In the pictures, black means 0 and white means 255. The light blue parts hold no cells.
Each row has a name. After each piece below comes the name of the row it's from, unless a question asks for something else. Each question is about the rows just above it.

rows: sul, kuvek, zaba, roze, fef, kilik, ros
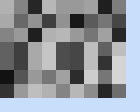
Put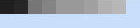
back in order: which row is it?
zaba
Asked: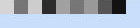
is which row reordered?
kilik
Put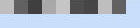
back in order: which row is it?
roze
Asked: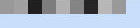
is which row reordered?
sul
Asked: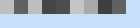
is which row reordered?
roze

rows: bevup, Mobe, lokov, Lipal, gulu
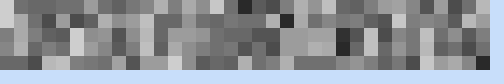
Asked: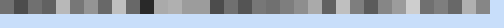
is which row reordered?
Lipal
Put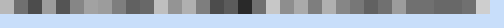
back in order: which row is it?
bevup
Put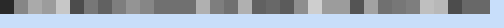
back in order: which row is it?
gulu
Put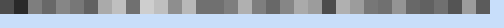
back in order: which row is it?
Lipal
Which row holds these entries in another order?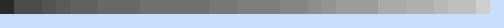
Lipal

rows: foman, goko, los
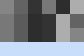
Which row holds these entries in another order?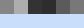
los
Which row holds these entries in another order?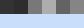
foman

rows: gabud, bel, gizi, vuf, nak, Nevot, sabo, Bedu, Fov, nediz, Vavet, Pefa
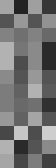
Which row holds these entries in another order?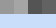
Fov
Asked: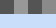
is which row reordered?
Nevot
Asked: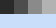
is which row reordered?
nak
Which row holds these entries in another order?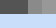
Nevot
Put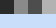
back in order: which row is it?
nak

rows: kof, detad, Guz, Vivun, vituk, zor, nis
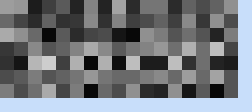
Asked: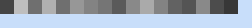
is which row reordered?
Vivun
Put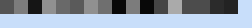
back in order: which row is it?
nis

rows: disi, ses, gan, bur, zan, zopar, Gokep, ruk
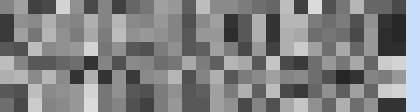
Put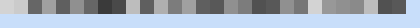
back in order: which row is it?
Gokep
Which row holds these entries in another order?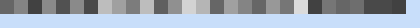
disi
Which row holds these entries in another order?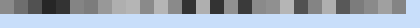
zopar
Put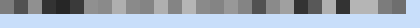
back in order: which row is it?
ses

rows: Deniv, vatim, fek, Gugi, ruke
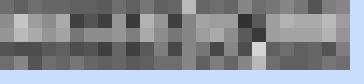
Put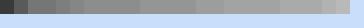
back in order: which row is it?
fek
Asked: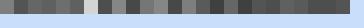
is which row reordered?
Gugi
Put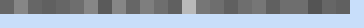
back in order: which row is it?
ruke

